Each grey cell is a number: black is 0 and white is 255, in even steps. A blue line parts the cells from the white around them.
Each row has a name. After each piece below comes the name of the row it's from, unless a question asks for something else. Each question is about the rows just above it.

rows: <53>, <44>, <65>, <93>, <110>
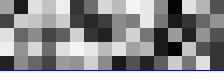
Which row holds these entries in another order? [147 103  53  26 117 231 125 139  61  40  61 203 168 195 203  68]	<44>
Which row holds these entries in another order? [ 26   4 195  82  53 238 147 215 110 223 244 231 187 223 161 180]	<93>
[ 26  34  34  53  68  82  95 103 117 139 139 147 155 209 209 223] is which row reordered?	<65>
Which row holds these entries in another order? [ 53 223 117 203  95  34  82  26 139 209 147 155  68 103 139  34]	<110>
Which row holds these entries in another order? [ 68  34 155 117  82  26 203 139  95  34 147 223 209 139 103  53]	<110>
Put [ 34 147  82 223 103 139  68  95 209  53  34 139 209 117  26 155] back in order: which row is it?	<65>

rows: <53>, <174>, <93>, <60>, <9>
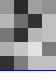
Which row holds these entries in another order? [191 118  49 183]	<93>
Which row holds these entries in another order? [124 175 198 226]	<60>
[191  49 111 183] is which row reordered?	<174>
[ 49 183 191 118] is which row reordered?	<93>
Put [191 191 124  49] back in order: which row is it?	<9>
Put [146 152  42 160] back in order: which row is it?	<53>

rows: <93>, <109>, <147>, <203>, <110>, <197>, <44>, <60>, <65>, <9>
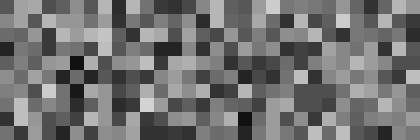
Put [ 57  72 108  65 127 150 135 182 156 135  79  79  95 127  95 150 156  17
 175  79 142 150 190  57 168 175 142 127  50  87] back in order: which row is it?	<110>
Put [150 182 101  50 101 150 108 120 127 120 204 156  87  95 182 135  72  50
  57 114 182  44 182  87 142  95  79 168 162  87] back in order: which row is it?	<93>
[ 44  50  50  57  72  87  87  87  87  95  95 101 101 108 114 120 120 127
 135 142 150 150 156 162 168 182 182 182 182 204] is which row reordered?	<109>
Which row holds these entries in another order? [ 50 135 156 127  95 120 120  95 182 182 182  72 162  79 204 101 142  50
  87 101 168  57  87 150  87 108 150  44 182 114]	<93>
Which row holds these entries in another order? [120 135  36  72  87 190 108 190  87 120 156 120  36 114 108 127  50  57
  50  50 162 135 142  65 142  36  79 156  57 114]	<9>
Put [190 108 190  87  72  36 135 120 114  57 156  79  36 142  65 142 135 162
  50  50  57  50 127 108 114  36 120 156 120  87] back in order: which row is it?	<9>

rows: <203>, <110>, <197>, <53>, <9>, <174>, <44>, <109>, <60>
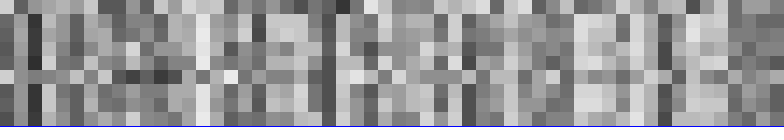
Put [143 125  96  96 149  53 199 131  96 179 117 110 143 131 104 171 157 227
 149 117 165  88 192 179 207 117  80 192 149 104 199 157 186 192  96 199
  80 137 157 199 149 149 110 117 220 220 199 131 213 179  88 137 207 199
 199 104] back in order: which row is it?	<109>
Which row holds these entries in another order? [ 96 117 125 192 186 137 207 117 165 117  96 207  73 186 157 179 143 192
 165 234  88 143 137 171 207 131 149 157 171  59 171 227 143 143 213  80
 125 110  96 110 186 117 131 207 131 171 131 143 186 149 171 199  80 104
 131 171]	<60>

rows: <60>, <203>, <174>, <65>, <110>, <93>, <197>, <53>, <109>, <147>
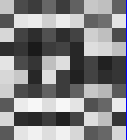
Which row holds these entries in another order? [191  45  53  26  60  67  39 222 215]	<65>
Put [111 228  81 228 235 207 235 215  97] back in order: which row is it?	<203>
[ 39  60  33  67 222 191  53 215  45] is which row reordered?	<109>
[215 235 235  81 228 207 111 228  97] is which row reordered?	<203>
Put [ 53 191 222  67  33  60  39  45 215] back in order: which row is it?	<109>

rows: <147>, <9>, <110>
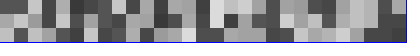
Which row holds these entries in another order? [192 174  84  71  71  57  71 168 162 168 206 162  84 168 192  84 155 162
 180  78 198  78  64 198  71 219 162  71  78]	<9>
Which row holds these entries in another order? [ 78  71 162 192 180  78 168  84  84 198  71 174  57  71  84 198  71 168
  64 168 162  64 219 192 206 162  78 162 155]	<147>
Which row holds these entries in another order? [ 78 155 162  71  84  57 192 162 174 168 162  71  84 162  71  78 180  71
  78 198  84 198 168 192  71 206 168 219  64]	<9>
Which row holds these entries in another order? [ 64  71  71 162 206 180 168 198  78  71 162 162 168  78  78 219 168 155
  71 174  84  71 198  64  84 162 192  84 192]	<110>
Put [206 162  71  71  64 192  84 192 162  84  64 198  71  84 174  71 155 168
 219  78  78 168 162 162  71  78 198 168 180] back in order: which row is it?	<110>
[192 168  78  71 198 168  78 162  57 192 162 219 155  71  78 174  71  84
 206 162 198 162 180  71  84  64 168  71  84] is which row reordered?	<9>

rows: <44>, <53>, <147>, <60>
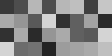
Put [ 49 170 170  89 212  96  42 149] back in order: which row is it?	<147>
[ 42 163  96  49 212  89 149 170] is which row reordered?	<53>
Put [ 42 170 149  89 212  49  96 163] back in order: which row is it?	<53>

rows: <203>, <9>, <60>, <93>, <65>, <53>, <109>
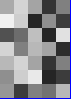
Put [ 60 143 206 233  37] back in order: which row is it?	<53>
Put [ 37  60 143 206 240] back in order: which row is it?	<9>
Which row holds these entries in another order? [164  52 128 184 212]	<65>

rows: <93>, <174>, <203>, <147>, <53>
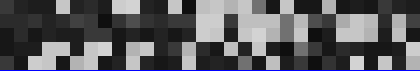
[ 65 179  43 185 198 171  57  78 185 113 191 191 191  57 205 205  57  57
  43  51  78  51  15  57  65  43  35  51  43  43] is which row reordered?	<174>
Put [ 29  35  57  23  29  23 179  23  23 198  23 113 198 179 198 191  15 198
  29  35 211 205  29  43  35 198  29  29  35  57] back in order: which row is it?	<93>
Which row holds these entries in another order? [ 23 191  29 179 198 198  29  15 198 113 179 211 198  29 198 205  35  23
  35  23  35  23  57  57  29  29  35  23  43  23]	<203>
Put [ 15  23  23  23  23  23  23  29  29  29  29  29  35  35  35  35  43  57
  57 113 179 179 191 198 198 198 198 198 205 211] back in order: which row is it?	<203>
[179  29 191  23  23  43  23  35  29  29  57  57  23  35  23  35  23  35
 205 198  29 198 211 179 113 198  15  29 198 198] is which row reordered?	<203>
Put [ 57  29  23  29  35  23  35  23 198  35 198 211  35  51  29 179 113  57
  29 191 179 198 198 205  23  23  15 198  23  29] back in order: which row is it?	<53>
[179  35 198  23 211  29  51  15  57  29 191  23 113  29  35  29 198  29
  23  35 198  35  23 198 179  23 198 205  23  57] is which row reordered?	<53>

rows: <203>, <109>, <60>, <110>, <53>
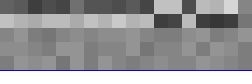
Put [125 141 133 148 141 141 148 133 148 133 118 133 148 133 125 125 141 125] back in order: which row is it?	<60>
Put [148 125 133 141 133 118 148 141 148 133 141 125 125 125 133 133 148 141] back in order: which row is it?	<60>
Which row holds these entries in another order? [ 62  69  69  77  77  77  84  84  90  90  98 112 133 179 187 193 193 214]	<203>
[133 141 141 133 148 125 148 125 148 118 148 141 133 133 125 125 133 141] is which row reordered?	<60>

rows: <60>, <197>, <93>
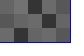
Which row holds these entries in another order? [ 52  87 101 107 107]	<93>
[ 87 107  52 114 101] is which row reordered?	<60>
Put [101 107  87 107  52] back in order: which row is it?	<93>
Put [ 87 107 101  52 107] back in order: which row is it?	<93>
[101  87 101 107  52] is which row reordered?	<197>
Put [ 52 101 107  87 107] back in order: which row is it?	<93>

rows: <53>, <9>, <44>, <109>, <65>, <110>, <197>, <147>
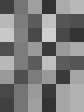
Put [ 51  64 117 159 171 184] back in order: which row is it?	<53>
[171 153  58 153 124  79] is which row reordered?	<109>

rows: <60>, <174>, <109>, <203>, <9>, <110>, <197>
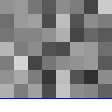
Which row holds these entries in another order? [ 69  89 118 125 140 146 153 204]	<60>
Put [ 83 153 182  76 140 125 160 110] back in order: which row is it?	<203>
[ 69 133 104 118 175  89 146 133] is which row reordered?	<109>
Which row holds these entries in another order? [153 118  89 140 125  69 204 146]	<60>
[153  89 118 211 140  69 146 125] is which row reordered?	<9>
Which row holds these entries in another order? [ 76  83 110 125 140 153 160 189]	<174>
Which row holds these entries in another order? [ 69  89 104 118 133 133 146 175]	<109>

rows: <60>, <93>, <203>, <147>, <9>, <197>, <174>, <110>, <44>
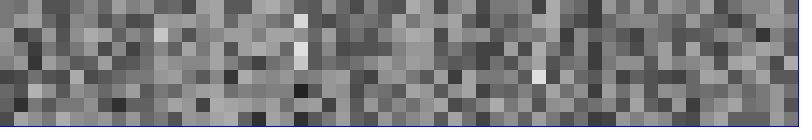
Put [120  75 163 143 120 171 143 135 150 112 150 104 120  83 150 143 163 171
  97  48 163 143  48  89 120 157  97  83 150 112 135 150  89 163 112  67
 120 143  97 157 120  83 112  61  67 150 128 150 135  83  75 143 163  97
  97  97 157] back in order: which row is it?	<44>
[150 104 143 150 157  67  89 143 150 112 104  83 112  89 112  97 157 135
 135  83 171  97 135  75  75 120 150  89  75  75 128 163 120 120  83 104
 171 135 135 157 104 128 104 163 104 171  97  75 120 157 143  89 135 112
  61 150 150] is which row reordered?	<60>
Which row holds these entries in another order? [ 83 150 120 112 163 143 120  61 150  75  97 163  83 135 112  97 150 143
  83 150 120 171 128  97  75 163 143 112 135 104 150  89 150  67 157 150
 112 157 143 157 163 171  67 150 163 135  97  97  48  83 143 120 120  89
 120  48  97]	<110>
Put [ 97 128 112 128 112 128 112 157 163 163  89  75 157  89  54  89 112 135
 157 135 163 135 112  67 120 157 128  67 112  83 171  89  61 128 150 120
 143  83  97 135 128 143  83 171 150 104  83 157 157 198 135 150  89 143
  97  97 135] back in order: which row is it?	<9>
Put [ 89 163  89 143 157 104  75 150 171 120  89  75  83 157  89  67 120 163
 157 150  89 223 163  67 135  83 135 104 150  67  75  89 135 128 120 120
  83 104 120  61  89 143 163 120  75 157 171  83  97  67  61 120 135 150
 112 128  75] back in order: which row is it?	<147>
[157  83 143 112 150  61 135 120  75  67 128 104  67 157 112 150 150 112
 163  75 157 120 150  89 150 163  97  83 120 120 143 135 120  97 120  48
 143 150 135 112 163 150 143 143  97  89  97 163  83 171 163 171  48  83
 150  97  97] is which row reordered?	<110>

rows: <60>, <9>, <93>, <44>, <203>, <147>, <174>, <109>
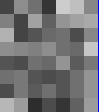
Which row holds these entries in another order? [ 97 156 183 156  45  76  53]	<109>
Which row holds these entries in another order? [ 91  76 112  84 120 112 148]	<174>
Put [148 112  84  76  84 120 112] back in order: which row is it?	<147>
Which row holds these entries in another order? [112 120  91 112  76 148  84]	<174>

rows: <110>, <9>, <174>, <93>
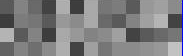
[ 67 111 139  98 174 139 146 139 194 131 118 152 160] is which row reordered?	<93>
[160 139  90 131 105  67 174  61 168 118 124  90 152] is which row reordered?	<110>
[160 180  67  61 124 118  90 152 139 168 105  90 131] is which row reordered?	<9>
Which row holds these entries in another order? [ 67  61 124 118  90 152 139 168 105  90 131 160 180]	<9>
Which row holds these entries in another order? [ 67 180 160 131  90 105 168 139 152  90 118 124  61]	<9>

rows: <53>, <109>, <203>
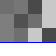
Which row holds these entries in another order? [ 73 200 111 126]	<203>
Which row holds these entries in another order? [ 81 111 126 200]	<109>
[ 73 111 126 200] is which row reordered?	<203>

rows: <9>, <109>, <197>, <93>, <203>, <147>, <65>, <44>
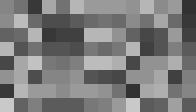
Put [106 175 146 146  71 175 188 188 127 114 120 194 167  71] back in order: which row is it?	<203>
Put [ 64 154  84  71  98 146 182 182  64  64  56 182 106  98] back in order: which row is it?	<197>
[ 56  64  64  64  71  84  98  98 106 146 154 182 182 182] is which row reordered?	<197>
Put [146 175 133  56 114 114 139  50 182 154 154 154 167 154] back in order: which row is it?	<65>
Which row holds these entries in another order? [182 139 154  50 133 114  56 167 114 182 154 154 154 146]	<9>

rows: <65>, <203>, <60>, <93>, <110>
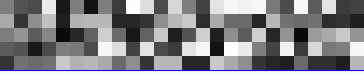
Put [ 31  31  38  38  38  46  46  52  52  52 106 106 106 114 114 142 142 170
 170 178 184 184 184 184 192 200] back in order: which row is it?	<203>
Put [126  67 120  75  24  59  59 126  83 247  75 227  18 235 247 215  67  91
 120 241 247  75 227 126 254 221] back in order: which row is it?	<93>
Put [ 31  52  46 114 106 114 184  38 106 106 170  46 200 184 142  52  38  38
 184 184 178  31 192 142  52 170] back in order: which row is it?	<203>
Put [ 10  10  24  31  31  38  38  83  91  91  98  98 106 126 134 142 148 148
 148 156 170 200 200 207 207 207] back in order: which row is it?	<60>
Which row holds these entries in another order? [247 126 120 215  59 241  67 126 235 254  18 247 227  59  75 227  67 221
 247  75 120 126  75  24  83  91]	<93>
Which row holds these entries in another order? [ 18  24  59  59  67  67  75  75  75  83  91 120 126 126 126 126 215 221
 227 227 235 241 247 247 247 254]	<65>
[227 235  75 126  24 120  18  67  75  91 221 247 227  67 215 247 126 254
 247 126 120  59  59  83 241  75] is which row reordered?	<93>

